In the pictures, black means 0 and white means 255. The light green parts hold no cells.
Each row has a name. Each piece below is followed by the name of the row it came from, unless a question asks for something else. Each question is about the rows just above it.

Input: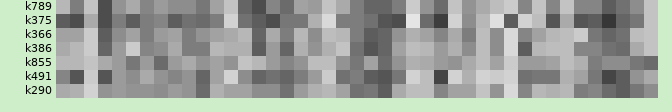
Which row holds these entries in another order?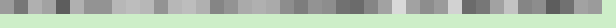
k290
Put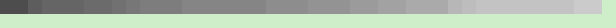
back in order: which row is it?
k789
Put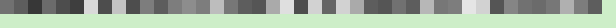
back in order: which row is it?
k375
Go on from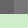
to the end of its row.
[195]
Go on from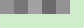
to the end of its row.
[176 170 155 147 170 189 162 203 155 155 162 189 176 125 141 141 119 107]

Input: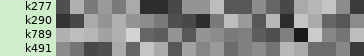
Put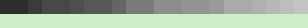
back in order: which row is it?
k277
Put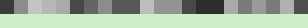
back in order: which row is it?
k277

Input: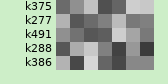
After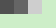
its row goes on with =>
[200]
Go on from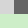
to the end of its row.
[ 72 136 136]

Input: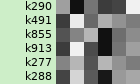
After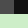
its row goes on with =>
[117 159]
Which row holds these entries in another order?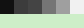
k290
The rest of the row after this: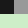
[167]
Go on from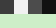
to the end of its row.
[117 159]
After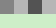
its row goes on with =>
[146 124]
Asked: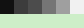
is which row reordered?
k913

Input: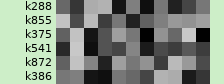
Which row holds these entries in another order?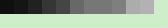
k288
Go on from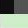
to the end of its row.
[ 69 133  27  75  61  89  61]
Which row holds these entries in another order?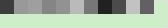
k872
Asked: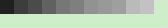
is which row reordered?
k855
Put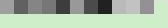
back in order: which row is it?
k872
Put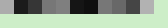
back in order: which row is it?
k386

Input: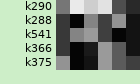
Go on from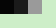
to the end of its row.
[91 19]
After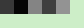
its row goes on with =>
[19]
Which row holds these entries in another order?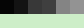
k288
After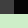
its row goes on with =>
[19]
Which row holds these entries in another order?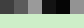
k375
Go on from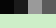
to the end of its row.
[19]
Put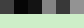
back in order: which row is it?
k288

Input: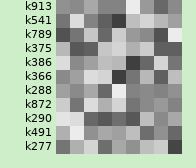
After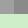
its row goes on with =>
[168 104 236 131 138 131 145]
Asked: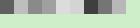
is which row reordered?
k366
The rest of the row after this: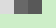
[110  88 190 138 168]
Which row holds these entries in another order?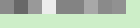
k913
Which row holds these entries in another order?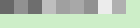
k491
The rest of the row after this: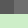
[ 88 190 138 168]
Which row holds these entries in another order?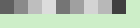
k366

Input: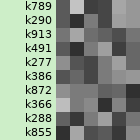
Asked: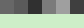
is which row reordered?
k491
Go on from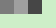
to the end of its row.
[117]
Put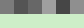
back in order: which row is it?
k277
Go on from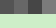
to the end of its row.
[143 151]

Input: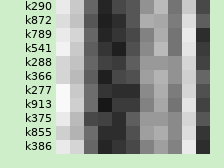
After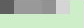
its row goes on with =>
[66]
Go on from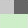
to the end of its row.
[ 37  72  86 146 186 116 201  72]
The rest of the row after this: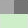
[228  66]

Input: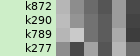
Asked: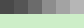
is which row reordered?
k277
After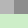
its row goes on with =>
[107  85 155  73]
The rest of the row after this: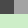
[ 85 182 107]
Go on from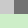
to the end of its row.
[ 92 170  61]
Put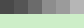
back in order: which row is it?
k872
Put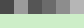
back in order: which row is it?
k872

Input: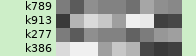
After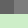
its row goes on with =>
[151 159]
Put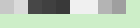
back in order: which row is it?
k386

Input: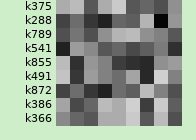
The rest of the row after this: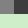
[ 48  40 144 156]
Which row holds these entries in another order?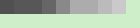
k366
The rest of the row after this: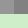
[ 61  48  40 144 156]
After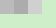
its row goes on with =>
[ 61 202  94]

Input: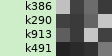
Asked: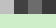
k386
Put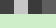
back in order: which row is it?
k913
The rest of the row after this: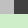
[108  58]
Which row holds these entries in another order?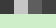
k913
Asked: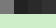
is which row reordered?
k491
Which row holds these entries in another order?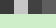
k913
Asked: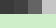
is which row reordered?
k290

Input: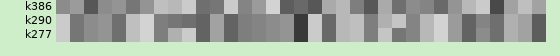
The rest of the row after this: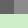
[111 176 162  93]
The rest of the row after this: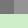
[191 184 203 111 118 203 132 155 211  93 105  87 170 184 126  87 170 111
 140 132 105 148 184 203  73 162 191 162]
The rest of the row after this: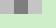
[118 132 184 211 155  99 140 111 176 162  93]
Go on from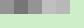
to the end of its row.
[203 111 118 203 132 155 211  93 105  87 170 184 126  87 170 111 140 132
 105 148 184 203  73 162 191 162]

